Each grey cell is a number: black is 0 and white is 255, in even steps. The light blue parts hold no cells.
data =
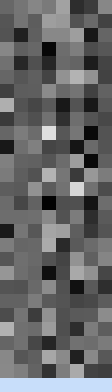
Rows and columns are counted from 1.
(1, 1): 103
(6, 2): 86
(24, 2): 112
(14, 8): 76
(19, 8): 133
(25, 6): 113
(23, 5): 80
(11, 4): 69
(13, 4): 179
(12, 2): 99
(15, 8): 109
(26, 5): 138
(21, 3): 105
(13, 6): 58
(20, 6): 169
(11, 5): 74
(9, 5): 48
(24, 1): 178
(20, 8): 70
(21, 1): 84
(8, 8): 88
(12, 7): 9
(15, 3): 98
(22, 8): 92
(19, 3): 105
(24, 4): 156
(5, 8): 68
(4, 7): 77
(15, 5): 79
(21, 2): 82
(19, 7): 96
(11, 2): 111
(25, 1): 101

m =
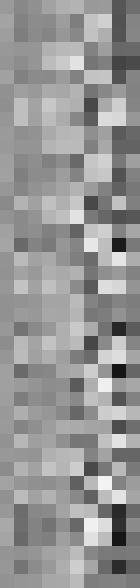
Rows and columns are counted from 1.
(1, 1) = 154
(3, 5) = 151
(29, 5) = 152
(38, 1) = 169
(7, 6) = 179
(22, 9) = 131
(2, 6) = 126
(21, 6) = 139
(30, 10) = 183
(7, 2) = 159
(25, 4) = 195
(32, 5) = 144
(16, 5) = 191
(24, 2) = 116
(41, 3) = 140
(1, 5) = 175
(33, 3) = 148
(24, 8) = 114
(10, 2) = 143
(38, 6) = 104
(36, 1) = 145
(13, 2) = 127
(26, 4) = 175
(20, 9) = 154
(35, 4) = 142
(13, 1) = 161
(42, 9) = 130
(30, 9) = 212
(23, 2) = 155
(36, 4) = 178
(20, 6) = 177
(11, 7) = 128
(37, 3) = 136
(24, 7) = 171
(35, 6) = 96
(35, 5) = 150
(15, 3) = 161
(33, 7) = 131
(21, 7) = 90

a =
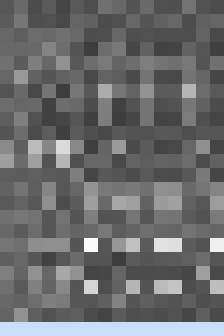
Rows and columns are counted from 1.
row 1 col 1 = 87
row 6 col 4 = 85
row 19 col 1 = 95
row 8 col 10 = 82
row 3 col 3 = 108
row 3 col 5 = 112
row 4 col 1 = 104
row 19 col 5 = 87
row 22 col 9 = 130
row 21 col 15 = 85
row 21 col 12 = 186
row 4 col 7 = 61
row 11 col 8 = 100
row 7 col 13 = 91
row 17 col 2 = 91
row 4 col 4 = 132
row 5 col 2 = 91
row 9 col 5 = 70
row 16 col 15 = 82
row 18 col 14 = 92
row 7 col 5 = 61
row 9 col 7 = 64
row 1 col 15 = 82
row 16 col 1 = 113
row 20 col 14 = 70
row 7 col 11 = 147
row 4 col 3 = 105
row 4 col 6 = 84
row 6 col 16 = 70
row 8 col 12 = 78
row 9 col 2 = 127
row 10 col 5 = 64
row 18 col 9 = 150
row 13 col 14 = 88
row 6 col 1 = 102
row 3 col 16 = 73
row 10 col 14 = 79

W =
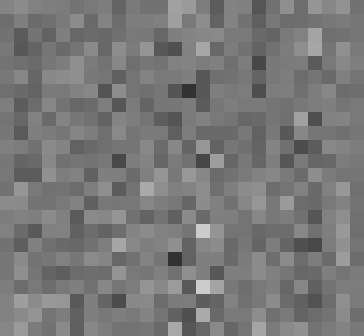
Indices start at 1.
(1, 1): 132
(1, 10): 121
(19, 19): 139
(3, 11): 120
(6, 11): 131
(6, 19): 100
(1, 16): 92
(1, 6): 115
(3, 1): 114
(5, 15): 124
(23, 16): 105
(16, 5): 128
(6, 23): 117
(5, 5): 125
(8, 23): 124
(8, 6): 103
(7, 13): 84
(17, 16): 148
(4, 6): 116
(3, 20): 100
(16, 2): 129
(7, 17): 121
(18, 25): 145
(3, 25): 114
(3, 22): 129
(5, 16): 128
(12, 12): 102
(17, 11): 139
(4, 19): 99
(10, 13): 95
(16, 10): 113
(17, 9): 110
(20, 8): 109
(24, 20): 123
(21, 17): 120
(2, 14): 121
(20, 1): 118
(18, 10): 136
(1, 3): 129

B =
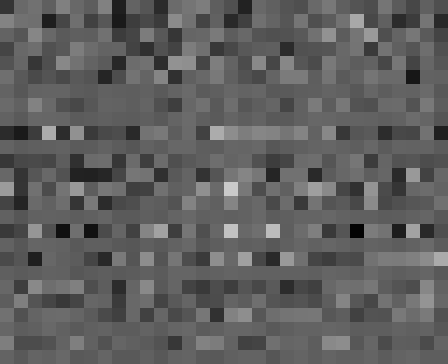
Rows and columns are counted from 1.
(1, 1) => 53
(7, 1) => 99
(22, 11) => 110
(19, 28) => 124
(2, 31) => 117
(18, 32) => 92
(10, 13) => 93
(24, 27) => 94
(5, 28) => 71
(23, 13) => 73
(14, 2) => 53
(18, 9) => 89
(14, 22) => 128
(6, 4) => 84
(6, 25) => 90
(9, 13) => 100
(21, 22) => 71
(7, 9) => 95
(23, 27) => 83
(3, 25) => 92
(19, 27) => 114
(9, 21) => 90
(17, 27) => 124
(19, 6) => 92
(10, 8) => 73
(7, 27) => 102
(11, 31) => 99
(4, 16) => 56
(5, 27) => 98
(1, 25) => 95
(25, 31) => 75
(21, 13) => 101
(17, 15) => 79
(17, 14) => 118
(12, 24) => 85
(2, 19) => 112
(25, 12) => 83
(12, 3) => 74
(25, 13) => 55

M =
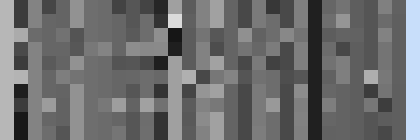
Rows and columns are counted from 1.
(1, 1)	183
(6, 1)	183
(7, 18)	72
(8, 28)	61
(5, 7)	110
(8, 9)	158
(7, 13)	160
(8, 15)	130
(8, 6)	146
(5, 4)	90
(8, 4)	156
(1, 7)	110
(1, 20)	55
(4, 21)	73
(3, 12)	143
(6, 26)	94
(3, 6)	84
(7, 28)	116
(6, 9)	102
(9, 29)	95
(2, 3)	131
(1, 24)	102
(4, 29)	95
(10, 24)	98
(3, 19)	98
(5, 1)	183
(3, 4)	102
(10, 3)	131
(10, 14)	92
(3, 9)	102
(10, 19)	125
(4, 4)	102
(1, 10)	86
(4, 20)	124
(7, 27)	60
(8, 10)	99
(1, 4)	70
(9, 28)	93
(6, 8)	107
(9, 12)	51

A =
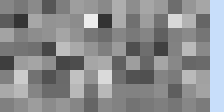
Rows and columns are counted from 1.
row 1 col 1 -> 134
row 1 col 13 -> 109
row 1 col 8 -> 137
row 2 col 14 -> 179
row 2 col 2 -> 52
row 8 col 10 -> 115
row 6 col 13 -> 123
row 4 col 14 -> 186
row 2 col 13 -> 216
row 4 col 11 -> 110
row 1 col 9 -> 174
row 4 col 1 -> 120
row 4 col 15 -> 137
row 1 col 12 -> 154
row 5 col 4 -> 143
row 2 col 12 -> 114
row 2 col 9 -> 172
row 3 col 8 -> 108
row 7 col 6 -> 184
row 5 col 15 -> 106
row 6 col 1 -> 128
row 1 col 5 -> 126
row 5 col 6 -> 77
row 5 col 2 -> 157
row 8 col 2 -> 141
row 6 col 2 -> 204
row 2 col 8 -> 51
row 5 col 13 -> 136
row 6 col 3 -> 114
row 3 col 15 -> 117
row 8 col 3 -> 157
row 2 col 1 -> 91
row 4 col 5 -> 190
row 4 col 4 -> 71

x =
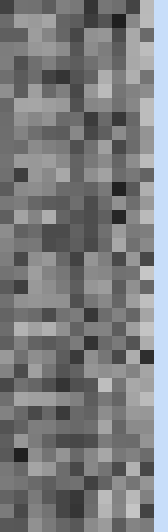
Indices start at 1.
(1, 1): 66
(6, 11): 116
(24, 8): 131
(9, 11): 188
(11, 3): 139
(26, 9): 73
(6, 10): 175
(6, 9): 127
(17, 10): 122
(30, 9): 120
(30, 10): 153
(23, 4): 76
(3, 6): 71
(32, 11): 148
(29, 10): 164
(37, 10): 197
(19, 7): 149
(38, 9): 92
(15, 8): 108
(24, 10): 158
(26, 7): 143
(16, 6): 84
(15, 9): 145
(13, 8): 162
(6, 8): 174
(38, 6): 88
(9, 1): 109
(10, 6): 136
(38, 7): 139
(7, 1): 143
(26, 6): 58
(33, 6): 105
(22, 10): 157
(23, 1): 100
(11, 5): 122
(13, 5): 168
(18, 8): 105
